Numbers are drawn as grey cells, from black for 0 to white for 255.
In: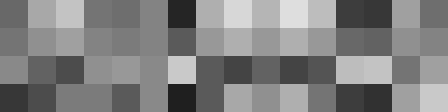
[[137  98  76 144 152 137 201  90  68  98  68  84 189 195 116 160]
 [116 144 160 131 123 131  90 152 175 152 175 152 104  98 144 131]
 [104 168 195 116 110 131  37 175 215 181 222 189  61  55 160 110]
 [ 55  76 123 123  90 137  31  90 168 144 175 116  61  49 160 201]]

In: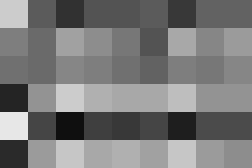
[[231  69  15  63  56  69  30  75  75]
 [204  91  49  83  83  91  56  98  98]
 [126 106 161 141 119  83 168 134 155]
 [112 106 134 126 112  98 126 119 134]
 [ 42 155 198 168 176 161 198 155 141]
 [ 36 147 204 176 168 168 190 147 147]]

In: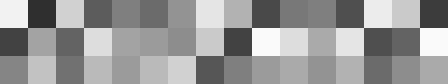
[[242  47 209  92 127 107 147 229 178  73 120 127  79 236 202  60]
 [133 194 113 186 155 186 209  86 127 155 170 147 178 107 141 170]
 [ 66 163  99 221 163 155 141 202  66 250 221 170 229  79  99 250]]

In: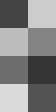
[[218  83]
 [188 131]
 [110  53]
 [ 68 204]]

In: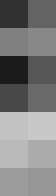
[[194 200]
 [186 171]
 [156 150]
 [128 136]
 [ 72 105]
 [ 49  99]
 [ 27  86]]

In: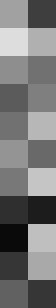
[[221 176]
 [161  62]
 [148 105]
 [142 113]
 [120 197]
 [113 183]
 [ 97  54]
 [ 91 127]
 [ 54 169]
 [ 47  28]
 [ 10 191]]

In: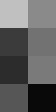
[[192 138]
 [ 86   9]
 [ 59 114]
 [ 44 122]]

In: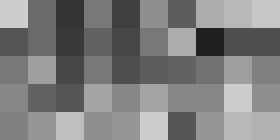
[[205 106  51 120  64 143  92 172 184 198]
 [135  98  85 164 135 164 135 135 205 143]
 [128 150 191 143 150 205  85 150 184 178]
 [120 158  71 120  79  92  98 113 158 128]
 [ 85 106  57  98  71 120 172  31  79  79]]
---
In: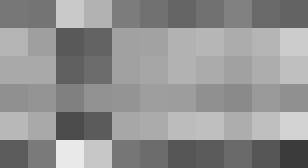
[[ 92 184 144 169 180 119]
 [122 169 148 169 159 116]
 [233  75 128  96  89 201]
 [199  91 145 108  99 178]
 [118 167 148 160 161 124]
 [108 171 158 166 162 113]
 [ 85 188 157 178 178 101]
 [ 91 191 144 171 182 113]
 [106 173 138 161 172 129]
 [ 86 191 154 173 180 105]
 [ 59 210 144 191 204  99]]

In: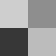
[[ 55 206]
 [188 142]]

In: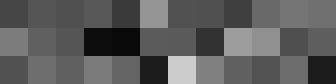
[[ 81 124  70]
 [110  96  85]
 [ 96  85  80]
 [122  13  88]
 [100   9  58]
 [ 28  91 148]
 [203  90  81]
 [128  50  80]
 [ 97 157  63]
 [ 82 144 105]
 [109  79 117]
 [ 27  94 111]]

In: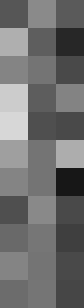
[[108 132 105  79 132 159 215 204 132 175  86]
 [117 116 118 137 116 116  79  93 116  94 138]
 [ 70  73  63  73  23 173  73 131  73  39  90]]

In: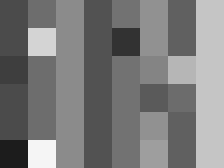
[[ 28  75  75  62  75  75]
 [245 109 109 109 212 109]
 [139 139 139 139 139 139]
 [ 82  82  82  82  82  82]
 [114 114 114 114  50 114]
 [158 145  90 132 145 145]
 [ 96  96 108 182  96  96]
 [197 197 197 197 197 197]]

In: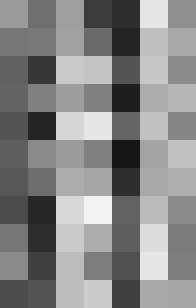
[[ 77 138 118  75  87  94  84  99  96 118 155]
 [ 83  64  45  39 108 138  36 128  55 121 112]
 [188 187 201 215 172 155 214 158 201 161 159]
 [204 124 172 242 166 128 230 128 196 106  59]
 [ 63  80  94  98  45  23 101  30  85  37  46]
 [169 229 221 185 168 163 193 172 198 191 229]
 [167 126 122 139 176 192 133 183 139 168 144]]

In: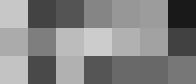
[[195 171 199]
 [ 73 126  67]
 [177 188  84]
 [ 85 204 133]
 [105 177 151]
 [104 162 156]
 [119  65  25]]

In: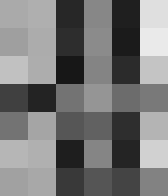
[[161 182 115  64 193 159 170]
 [168 176 165  35 173 172 175]
 [ 57  30  86 115  23  45  39]
 [ 85 133  97 149 132 139 135]
 [ 68  36  46 108  43  27  31]
 [130 209 180 121 196 234 223]]
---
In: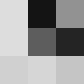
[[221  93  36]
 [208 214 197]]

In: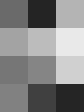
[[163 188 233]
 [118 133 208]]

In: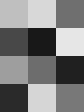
[[ 72  24 230]
 [158 109  32]]

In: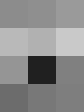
[[185 177 201]
 [149  32 128]]

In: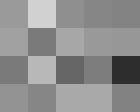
[[161 122 167]
 [122 184 102]]

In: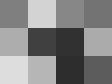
[[173  64  49]
 [221 182  45]]

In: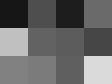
[[192  98  92]
 [129 123  95]]
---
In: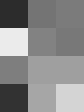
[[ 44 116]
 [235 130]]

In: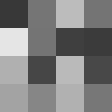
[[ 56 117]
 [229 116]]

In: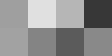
[[159 224]
 [162 132]]

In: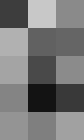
[[ 61 200]
 [177  97]]

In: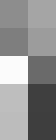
[[141 165]
 [126 156]]

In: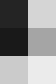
[[ 36 213]
 [ 25 165]]

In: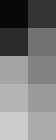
[[  8  52]
 [ 43 114]]

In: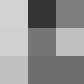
[[211  52]
 [208 117]]
